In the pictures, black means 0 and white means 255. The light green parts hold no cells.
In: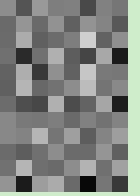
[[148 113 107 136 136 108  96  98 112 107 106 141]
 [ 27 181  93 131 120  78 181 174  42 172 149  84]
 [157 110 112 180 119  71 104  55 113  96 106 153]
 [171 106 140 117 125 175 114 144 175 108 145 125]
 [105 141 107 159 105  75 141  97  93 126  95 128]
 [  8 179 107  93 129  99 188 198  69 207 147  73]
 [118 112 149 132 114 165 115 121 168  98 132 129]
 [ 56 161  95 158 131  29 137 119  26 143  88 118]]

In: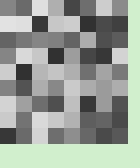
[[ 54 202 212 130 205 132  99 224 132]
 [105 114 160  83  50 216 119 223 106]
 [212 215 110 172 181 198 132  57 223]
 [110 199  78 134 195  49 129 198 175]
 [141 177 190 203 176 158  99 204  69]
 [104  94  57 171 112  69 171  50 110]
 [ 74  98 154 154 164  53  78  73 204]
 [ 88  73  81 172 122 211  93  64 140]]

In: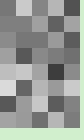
[[161  88 218 188 160 139 126 118]
 [152 155 100 198  87 120 126 202]
 [112 197 180 162 137 119 160 133]
 [181  91 152  61 123 153  96 183]
 [123 131 203 140 112  91 162  80]]

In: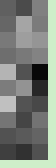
[[ 63  82 117 192 124 180 110 121 102  96]
 [ 49  90  69  83 147  82 121 158 165  75]
 [ 81 100 115  72  39   8 131 149 123 128]]

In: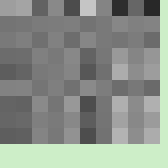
[[ 94 102 100 130  93 108 121 116 158]
 [ 96 105  98 131 100 109 127 118 164]
 [132 127 138 117 121 128 112 123  98]
 [120 122 117 127 124 121 129 124 137]
 [146 136 152 113 133 136 109 126  76]
 [ 77  93  77 138  87  99 134 115 197]
 [114 116 117 125 112 119 121 121 132]
 [179 162 175 109 172 153 117 135  45]
 [141 136 139 120 141 133 124 128 102]
 [172 155 176 106 157 150 107 131  40]]

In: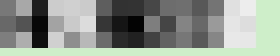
[[126 104 120]
 [174  83 168]
 [ 15   7  30]
 [208 163 204]
 [142 202 208]
 [184 220 203]
 [107  54  94]
 [ 42  21  50]
 [ 33   3  51]
 [ 66 126  71]
 [ 98  69 109]
 [119 132 111]
 [ 89 104  88]
 [134 154 116]
 [232 229 224]
 [231 221 237]]

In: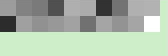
[[ 44 156]
 [160 130]
 [145 122]
 [152  80]
 [162 175]
 [113 172]
 [165  50]
 [147 115]
 [165 176]
 [255 178]]

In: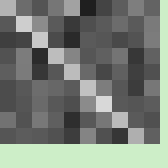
[[ 85 114  76  76  94  82  63  88 179]
 [ 92  82  85  88 123 124  68 206 108]
 [ 89 120 106 109  55  43 200 140  84]
 [ 81  95  88 103  87 189  75  90 118]
 [ 61  46  78  91 188 133  42  57 162]
 [132  88 139 193 105  86  90  79  31]
 [ 80 119 216 125  71  96  86  90  68]
 [ 54 187  89  87  96 116  73 108  93]
 [175  90  85  60  63  55  83  90 126]
 [ 96  80  92 119  80  97 124 122  99]]
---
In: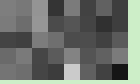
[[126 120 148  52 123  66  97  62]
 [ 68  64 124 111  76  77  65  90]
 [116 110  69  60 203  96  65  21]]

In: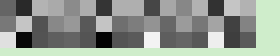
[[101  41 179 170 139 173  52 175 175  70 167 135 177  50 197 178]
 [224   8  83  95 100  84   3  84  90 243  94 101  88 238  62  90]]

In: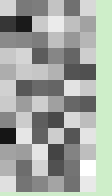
[[212 121 125 196 111 216]
 [138 134 125 191 151 182]
 [173 202 198 178  82  80]
 [202 155 207 159 103  91]
 [ 20 230  98 205  86 229]
 [177 109 210  81 115 255]]

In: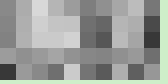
[[136 172 216 180 156 127 143 167 188 120]
 [130 177 201 202 211 107  86 185 164  56]
 [ 57 155 136 110 204 115  89 173  94 150]]

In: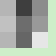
[[180  62 140]
 [181 102 229]]

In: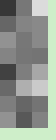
[[ 54 119 218]
 [146 119 136]
 [ 65 126 166]
 [126 102 116]]
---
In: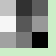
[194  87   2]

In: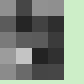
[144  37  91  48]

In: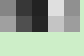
[133  79]

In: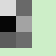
[219 163]

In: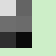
[221 107]

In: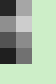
[ 38 205]
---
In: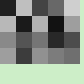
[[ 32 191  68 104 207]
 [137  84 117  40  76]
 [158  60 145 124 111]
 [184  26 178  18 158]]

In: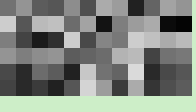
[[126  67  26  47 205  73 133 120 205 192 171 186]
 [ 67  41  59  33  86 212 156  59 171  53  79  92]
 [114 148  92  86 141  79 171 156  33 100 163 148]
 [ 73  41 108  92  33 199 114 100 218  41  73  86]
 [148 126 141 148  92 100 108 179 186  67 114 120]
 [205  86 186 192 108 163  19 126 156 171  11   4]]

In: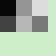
[[ 66 183 120]
 [  7 148 220]]

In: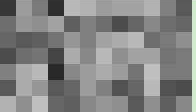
[[102  89  95 116 150 128 163 171 185 110 122 143]
 [ 76 110 116  69 171 136 185 143 163 163 116 122]
 [ 55 156 122  47 185 178 156 163 163 178 128  89]
 [110 150 143 163  95 128 110  76 102 136 110 102]
 [ 89 171 150  89 102 156 128  82 102 185  82  76]
 [128 171 185  41 136 156 171 156 116 191 122 122]
 [178 143 191 102  95 136 150 143  89 143  95 136]]

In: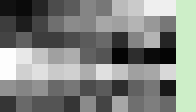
[[ 17  10  37  76  91 133 119 187 202 239 239]
 [ 68  97  61  61  76  91 105  45 133 180  37]
 [ 61  29  68 111 139 133 167 160 180 152 119]
 [ 53 105  84  84  53 139  68 167 111 126 105]
 [146 133 146 105 119  76  91  45  97 119  23]
 [253 232 195 160 173  97  84   4  45  10   4]
 [253 208 224 202 208 173 224 195 160 167 216]]

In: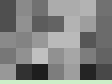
[[152  49  30 125 158  36  72]
 [ 79 145  92  99 179 158 107]
 [ 79 138 113 172 172 179 113]
 [138 131 152 186 186  86 107]
 [119 145 192 145 166 125  99]]

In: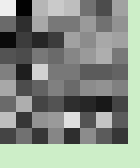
[[ 10  60  38  60 161 140 168 161]
 [ 68 113  54 134  46 140  91  54]
 [106 174  68  83  46  38  24  68]
 [168  76  99 128 106 140 146 128]
 [ 83  76 120 106 134 154 174 120]
 [190  54 146 154 224  83 196  91]
 [106  46 168 120 120 154 113 146]
 [238   2 182 202 190 113  76 161]
 [128  30 209 120 120  91  91  99]]
